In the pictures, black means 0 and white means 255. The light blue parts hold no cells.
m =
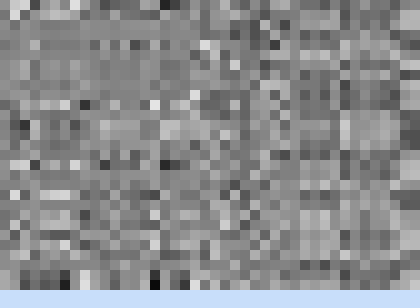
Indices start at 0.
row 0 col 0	145
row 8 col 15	116
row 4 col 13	76
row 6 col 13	125
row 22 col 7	161
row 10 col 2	172
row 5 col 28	173
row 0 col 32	88
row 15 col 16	111
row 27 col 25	156
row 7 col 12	129
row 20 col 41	92
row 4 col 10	154
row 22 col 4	176
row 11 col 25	138
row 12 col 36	146
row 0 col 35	121
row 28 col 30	165
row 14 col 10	145
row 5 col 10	143
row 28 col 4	85
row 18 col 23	79
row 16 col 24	114
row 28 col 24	180
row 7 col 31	122
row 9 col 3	122
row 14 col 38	159
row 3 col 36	161
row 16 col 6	132
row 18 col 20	117
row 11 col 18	144
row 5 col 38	145
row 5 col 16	130
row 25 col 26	141
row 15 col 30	90
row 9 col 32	86
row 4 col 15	168
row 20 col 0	129
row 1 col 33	163
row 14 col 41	81

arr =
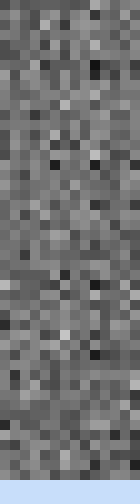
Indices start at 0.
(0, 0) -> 73
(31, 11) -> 109
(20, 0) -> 101
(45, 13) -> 73
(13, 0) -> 79
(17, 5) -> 125
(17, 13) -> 152
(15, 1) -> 119
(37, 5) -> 77
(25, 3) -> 133
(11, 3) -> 56
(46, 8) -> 129
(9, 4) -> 128
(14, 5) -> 64
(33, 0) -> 113
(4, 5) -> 154
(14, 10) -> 88
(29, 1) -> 88
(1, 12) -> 154
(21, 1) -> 134
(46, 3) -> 139
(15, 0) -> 75
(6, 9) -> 18
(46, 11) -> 98
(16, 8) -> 131
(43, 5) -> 100
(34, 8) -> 74
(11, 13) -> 130
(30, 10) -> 85
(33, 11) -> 128
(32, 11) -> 151
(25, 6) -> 99
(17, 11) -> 104
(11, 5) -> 118
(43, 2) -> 134
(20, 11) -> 109
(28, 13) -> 74
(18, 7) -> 154
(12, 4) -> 126
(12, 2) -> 122

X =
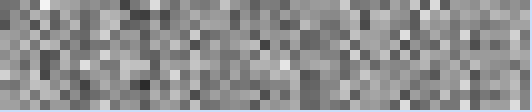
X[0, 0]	113
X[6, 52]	157
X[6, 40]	131
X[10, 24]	136
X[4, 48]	145
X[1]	[105, 144, 112, 177, 154, 99, 175, 135, 102, 122, 187, 177, 156, 69, 62, 123, 73, 124, 139, 173, 143, 155, 153, 85, 145, 111, 161, 113, 157, 129, 156, 147, 138, 137, 157, 191, 83, 183, 193, 149, 145, 91, 217, 159, 188, 137, 169, 159, 133, 183, 173, 147, 183]
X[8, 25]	99
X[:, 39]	[163, 149, 133, 104, 175, 92, 135, 129, 166, 174, 96]
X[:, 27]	[124, 113, 127, 147, 153, 145, 168, 185, 132, 157, 147]
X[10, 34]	105
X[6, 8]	222
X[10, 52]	131
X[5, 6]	183
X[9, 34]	190
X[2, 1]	144
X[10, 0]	160
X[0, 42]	90
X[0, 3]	108
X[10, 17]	151
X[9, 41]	158
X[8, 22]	158
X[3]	[160, 155, 137, 183, 104, 148, 163, 110, 104, 165, 208, 116, 155, 157, 86, 138, 156, 142, 111, 203, 99, 113, 132, 149, 141, 91, 162, 147, 152, 172, 99, 102, 136, 120, 101, 193, 161, 160, 150, 104, 222, 106, 125, 168, 134, 120, 214, 101, 164, 154, 154, 209, 117]
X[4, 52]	134
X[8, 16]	102
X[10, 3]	175
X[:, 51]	[146, 147, 162, 209, 186, 177, 111, 180, 189, 174, 220]
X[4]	[168, 138, 190, 119, 192, 177, 101, 138, 87, 117, 114, 153, 122, 142, 108, 171, 132, 192, 152, 78, 127, 173, 132, 157, 175, 188, 66, 153, 96, 159, 97, 104, 120, 155, 190, 98, 162, 166, 145, 175, 77, 148, 119, 98, 195, 128, 140, 78, 145, 100, 128, 186, 134]
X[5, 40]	190
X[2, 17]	134
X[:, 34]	[202, 157, 155, 101, 190, 90, 108, 102, 197, 190, 105]
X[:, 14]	[146, 62, 113, 86, 108, 103, 192, 129, 43, 113, 90]
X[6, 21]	158
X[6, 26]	177
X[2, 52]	162

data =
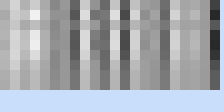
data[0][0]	182
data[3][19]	180
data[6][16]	116
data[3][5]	140
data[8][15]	149
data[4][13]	210
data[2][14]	158
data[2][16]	120
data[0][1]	212
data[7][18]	161
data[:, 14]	[157, 143, 158, 148, 144, 154, 158, 158, 157]
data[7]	[174, 193, 169, 186, 164, 139, 152, 117, 187, 152, 118, 181, 111, 179, 158, 149, 122, 180, 161, 164, 155, 92]
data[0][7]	100
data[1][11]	222
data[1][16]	103
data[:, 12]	[93, 73, 109, 77, 74, 83, 103, 111, 113]
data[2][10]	112
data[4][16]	103
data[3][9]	125
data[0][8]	202
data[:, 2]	[178, 194, 170, 190, 193, 185, 173, 169, 168]
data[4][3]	238
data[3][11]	216
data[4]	[173, 212, 193, 238, 176, 145, 148, 87, 219, 116, 111, 220, 74, 210, 144, 162, 103, 210, 169, 183, 157, 41]
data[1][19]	183
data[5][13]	202
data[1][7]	86
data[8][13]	178
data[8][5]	142
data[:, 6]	[152, 147, 152, 149, 148, 151, 152, 152, 152]
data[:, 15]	[151, 162, 149, 158, 162, 154, 150, 149, 149]
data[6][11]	188
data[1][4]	176

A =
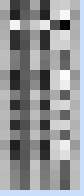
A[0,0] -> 185
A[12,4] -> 41
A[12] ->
[180, 43, 79, 167, 41, 209, 213, 178]
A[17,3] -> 190
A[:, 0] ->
[185, 154, 172, 175, 183, 189, 188, 149, 166, 189, 179, 185, 180, 185, 157, 177, 188, 186, 187]
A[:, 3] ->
[167, 122, 203, 152, 172, 198, 195, 116, 138, 199, 166, 188, 167, 189, 135, 154, 197, 190, 191]
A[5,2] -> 91
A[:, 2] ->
[84, 93, 150, 86, 79, 91, 91, 95, 87, 91, 80, 97, 79, 97, 89, 86, 90, 97, 100]
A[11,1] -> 131
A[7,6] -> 251
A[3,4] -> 43
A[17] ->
[186, 132, 97, 190, 121, 165, 94, 187]
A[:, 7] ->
[183, 151, 176, 174, 182, 190, 189, 147, 165, 190, 178, 187, 178, 186, 154, 175, 190, 187, 187]
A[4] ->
[183, 45, 79, 172, 43, 208, 208, 182]
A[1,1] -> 32
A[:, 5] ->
[200, 208, 76, 204, 208, 171, 174, 207, 208, 170, 208, 165, 209, 165, 210, 204, 173, 165, 161]
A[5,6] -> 90
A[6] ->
[188, 121, 91, 195, 111, 174, 100, 189]
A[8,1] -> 40
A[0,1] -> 57
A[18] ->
[187, 136, 100, 191, 126, 161, 87, 187]
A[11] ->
[185, 131, 97, 188, 121, 165, 96, 187]

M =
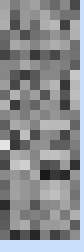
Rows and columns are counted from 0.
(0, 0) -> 161
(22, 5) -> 153
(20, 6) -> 164
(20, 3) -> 85
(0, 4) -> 128
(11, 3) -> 152
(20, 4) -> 138
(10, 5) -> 144
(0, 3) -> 161
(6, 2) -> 168
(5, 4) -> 100
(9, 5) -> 165
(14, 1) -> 56
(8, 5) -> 181
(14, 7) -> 125
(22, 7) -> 92
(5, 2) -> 124
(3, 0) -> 107
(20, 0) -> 43
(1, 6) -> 114
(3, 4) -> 123
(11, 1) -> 145
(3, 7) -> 176
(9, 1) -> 178
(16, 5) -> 85
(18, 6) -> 164
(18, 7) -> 125
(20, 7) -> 130
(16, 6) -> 156
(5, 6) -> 121
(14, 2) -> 93
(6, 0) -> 135
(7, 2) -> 59
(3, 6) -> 126
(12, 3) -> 131
